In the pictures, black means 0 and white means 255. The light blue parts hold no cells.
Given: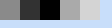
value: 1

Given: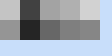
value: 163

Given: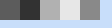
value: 177

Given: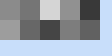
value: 213

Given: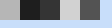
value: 52

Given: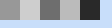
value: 110

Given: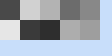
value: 179

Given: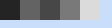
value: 71

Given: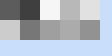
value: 246
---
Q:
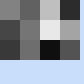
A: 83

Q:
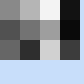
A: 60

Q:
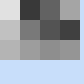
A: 149

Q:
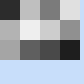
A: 30

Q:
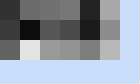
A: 184

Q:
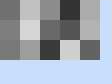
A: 99

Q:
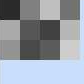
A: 205

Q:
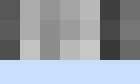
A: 106

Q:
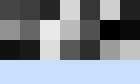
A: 194
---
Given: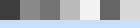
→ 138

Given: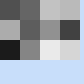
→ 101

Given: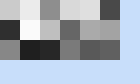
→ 235

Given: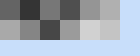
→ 52

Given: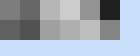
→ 103

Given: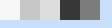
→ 199

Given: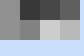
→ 56

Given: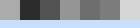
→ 44

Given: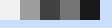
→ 158

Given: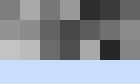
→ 168
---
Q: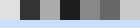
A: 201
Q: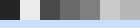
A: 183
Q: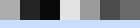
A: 106
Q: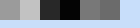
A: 107
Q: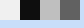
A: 97
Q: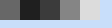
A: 220
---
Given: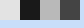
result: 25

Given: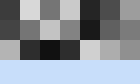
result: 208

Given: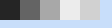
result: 168

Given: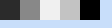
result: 240

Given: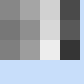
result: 157

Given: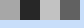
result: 39

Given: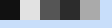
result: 85

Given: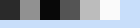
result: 84

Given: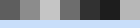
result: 49
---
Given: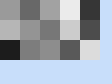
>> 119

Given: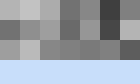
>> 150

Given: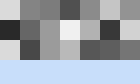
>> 178

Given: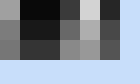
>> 104

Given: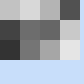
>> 109

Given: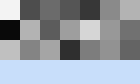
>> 214
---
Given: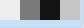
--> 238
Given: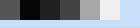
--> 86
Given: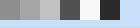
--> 142
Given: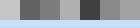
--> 197
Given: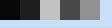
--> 8
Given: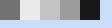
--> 114
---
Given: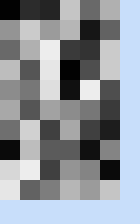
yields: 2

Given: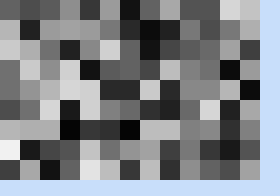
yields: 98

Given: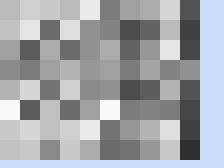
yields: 186

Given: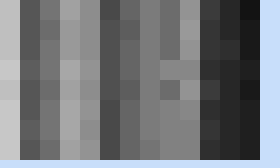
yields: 191

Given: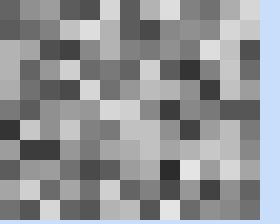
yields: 100

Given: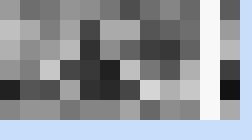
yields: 155

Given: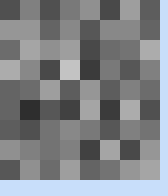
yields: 80
